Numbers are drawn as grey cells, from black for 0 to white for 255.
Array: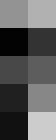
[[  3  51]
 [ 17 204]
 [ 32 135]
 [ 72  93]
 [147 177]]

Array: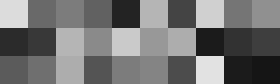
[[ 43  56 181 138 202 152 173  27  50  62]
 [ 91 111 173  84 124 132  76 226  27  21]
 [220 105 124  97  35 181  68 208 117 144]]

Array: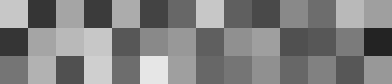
[[ 53 165 185 199  87 137 152  95 144 159  80  87 123  35]
 [117 178  80 207 109 230 159 103 117 144 103 129  87 152]
 [199  53 165  59 172  67 103 199  95  73 137 109 185 159]]

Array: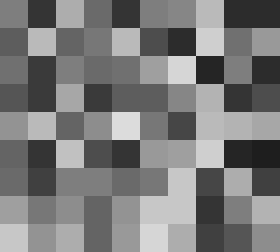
[[ 85  58 167  58  93  93 134 179  52  77]
 [ 93 186 100 119 186  77  44 207 112 153]
 [100  52 193  77  52 153 159 207  37  30]
 [106  64 126 126 106 119 199  70 173  64]
 [112  58 126 106 112 159 214  37 126  44]
 [126  52 173 106  52 126 134 186  44  44]
 [147 186 100 141 220 119  70 186 179 167]
 [159 119 141 100 147 199 199  52 126 179]
 [199 147 173 100 153 214 173  64  85 141]]

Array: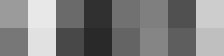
[[119 225  72  41 100 133  94 191]
 [155 232 106  48 113 127  80 205]]

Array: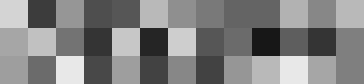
[[158 107 232  72 158  66 135  66 150 185 232 166 127]
 [166 193 115  52 199  37 206  86 107  23  94  52 127]
 [212  60 150  78  86 185 143 121 100 100 178 135 185]]
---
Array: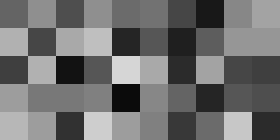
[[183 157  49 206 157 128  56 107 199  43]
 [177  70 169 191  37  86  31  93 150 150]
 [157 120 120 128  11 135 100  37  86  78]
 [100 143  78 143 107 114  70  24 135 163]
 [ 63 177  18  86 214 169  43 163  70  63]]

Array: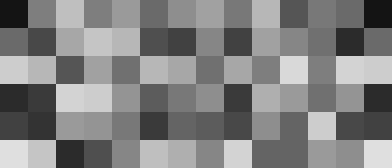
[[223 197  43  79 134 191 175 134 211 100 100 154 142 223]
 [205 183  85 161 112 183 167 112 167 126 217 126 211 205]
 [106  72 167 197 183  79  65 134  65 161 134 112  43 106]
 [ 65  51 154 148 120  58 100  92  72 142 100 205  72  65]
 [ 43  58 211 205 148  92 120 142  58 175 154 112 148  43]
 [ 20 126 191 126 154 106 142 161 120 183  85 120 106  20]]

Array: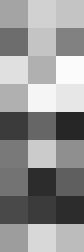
[[224 176 251]
 [176 245 231]
 [164 209 196]
 [157 216 188]
 [121 203 143]
 [115  44  95]
 [109 196 129]
 [ 73  59  44]
 [ 59 102  38]]

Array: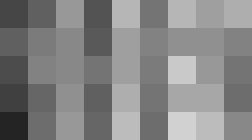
[[ 96 123 136  89 159 130 144 144 130]
 [ 76 130 136 116 159 123 201 152 116]
 [ 70  96 152  83 182 116 182 159 174]
 [ 64 102 144  96 174 116 167 167 109]
 [ 36 109 152 102 188 109 209 188 136]]

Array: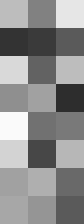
[[250 113 121]
 [217  98 189]
 [211  71 183]
 [189 129 230]
 [167 149  90]
 [161 175 105]
 [143 161  45]
 [ 51  58  90]]

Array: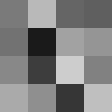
[[170 143  54 191]
 [136  61 205 129]
 [122 185 101  95]
 [114  26 162 149]]

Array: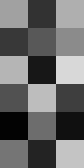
[[181  23 216]
 [161  50 175]
 [117  35 196]
 [ 81 189  62]
 [ 56  88 139]
 [  3 109  16]]

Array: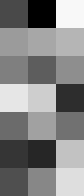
[[230 206  45]
 [155 167 181]
 [127  93 142]
 [107 161 113]
 [ 79 135 222]
 [ 73   0 248]
 [ 53  38 194]]

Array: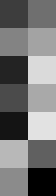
[[184  96]
 [139   0]
 [131 163]
 [ 75 169]
 [ 61 111]
 [ 35 218]
 [ 20 226]]
